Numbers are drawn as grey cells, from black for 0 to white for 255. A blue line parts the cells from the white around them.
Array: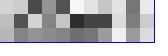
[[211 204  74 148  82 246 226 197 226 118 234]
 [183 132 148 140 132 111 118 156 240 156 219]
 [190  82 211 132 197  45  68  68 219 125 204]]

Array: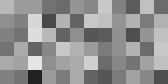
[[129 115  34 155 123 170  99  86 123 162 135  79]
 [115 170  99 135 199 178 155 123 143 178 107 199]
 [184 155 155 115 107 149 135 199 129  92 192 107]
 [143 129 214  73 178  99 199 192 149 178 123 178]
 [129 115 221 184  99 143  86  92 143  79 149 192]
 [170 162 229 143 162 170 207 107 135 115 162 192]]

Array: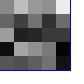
[[158  32  38  58  58]
 [ 86  79  94 114  19]
 [100  64 114  50 108]
 [ 13 165 144 122   5]
 [136 188 152 144 236]]

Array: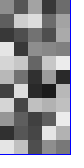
[[ 64 221  41  27 184]
 [184 114  48 156  41]
 [150  94  64  94 236]
 [ 48  86  70 229 178]
 [229 192  78 142 120]
 [213 199 101 199 236]
 [ 56  78 114  78 170]
 [229  56 142 135 128]
 [142  86 163  56 108]
 [213  70 192 178 192]
 [ 94 206 221 108 163]]

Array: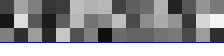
[[ 22 221  87  28  94 183 115 133 190  74 141 170 148  54 213 243]
 [ 66 163 127  54  60 190 177 183  66  94 107 177  34  87 148 121]
 [127  47 156  40 198  81 127  14 107 100 100 115 121  74 156  47]]

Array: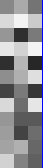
[[ 47 182  39]
 [ 67 122  54]
 [150  89  89]
 [210 130  96]
 [163 176 103]
 [157  67 109]
 [136 170 116]
 [150  47 122]
 [217 243 203]
 [142 176 223]
 [217 109 230]
 [230 210 243]]
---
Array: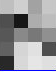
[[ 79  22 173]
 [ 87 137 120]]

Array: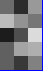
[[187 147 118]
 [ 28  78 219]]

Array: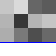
[[180  54 181]
 [173 121  78]]

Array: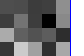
[[ 61 115  61]
 [171  96  82]]

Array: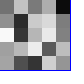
[[144  43 203]
 [249  54 182]]

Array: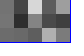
[[117  46 132]
 [108 105  94]]

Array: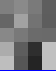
[[102 162 115]
 [136 121 107]]
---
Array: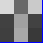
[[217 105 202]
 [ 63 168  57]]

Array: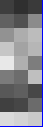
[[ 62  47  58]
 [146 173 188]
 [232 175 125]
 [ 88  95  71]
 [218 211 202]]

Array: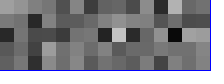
[[159 148 128 118  80 133  61  98 102  75 140  43 178 104 113]
 [ 40 117  74  75  59 115 119  35 194  42 103 145   9 161 156]
 [ 96 119  47 138 110 135  90 114 104  92 124  68 128 111 130]]

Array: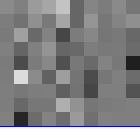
[[138 128 155 166 195 102 133 124 138 118]
 [122 160 105 131  70 124 135 118 121 104]
 [123  75 123 136  80 120 106 131 120  31]
 [126 120 125 126  96 115  70 127 127  83]
 [129  38 108 131 109 154 112 129 127 127]]

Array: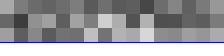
[[169 124 107  99 109 125  90 111  90  94  71 109 133  97 122 152]
 [159  94 136  91 114 112 191 115 178 169 215 141 137 158 150 171]]

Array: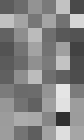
[[ 92 108 147 122 194  73]
 [ 98 142 187 111  88  83]
 [ 91 106 144 123 195  75]
 [123 107 108 148 229 123]
 [156 172 169 134  48 156]]
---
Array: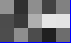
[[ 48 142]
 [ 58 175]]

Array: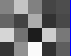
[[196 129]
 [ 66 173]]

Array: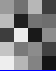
[[113 183]
 [ 31 115]]

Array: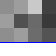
[[157 201]
 [ 80 106]]

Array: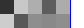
[[200 174]
 [ 88 142]]

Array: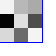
[[184 170]
 [224  77]]

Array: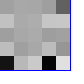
[[168 167]
 [170 173]]
